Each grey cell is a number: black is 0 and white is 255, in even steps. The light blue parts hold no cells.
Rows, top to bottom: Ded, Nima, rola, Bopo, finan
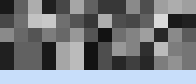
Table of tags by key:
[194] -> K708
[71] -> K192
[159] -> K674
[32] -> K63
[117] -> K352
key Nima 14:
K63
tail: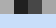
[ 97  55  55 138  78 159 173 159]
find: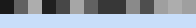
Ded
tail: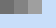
[ 39 138  91]
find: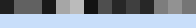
finan

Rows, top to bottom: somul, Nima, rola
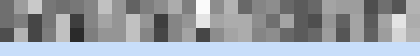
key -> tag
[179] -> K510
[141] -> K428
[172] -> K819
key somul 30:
K510
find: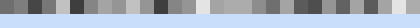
Nima
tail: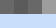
[ 85 164  98 157 213 179]
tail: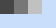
[ 62 133 164 149 193 149  62 133 149 228 164 172 172 141 111 164  91  78
 149  98 164  91 164 228 172]
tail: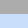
[141 111 164  91  78 149  98 164  91 164 228 172]
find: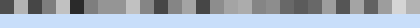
rola

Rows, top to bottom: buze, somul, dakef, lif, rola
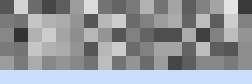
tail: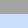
[100 189  93  86 142]
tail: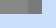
[142]
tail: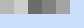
[164 100 189  93  86 142]
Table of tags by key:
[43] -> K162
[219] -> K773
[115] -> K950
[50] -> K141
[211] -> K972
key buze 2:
K972
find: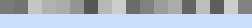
somul
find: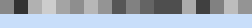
dakef
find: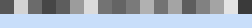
buze

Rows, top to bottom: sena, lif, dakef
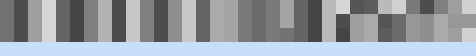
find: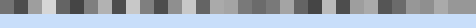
lif
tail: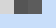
[186 208 121  77 127 158 208]
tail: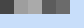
[151 143 170 158 208]
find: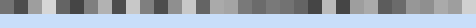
dakef
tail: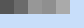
[151 151]
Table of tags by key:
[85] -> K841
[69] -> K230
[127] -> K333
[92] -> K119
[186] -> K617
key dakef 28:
K119
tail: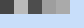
[ 85 107 151 143 170 151 151]

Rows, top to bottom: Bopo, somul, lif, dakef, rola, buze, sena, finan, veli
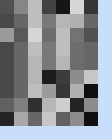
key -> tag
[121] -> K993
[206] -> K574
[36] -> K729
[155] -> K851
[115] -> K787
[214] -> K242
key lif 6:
K787
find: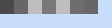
dakef
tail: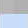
[103]
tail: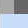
[198  97 140  16]

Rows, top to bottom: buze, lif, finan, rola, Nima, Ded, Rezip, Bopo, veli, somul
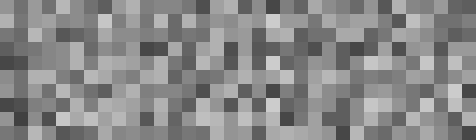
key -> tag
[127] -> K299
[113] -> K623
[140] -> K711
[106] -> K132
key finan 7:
K623
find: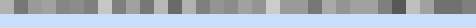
lif
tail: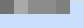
[134 106 119 113 177 148 154  94 169 177  94 113 113 169 169 100 119 169
 161 140 119  94 106]
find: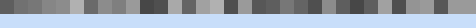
rola

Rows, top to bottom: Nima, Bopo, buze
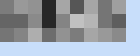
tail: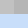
[117  94]
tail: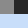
[132 193 181 117  94]
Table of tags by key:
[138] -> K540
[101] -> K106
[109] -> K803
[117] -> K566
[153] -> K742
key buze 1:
K566

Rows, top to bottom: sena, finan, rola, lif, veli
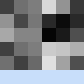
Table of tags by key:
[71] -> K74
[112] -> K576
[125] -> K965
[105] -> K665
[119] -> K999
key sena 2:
K576
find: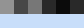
finan
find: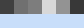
sena
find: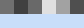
veli

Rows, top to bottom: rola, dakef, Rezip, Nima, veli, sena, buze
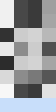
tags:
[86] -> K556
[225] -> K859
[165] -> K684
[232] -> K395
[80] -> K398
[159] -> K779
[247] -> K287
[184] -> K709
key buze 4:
K859
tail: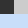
[211 184]
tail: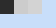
[165]
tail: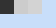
[184]
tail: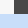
[ 58 225]
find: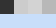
Rezip
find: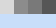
sena

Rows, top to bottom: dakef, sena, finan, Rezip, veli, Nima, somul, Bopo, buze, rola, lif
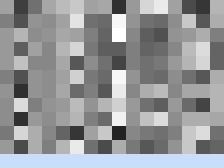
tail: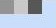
[100]
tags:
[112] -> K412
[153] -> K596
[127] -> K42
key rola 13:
K42
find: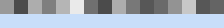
lif
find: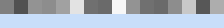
sena
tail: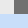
[ 75 173 120  87 106 147 200  87 100]
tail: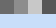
[173]

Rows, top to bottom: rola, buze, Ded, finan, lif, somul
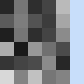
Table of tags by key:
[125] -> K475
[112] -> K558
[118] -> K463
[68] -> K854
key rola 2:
K463
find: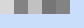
somul
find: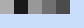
finan
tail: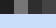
[139]
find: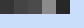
lif

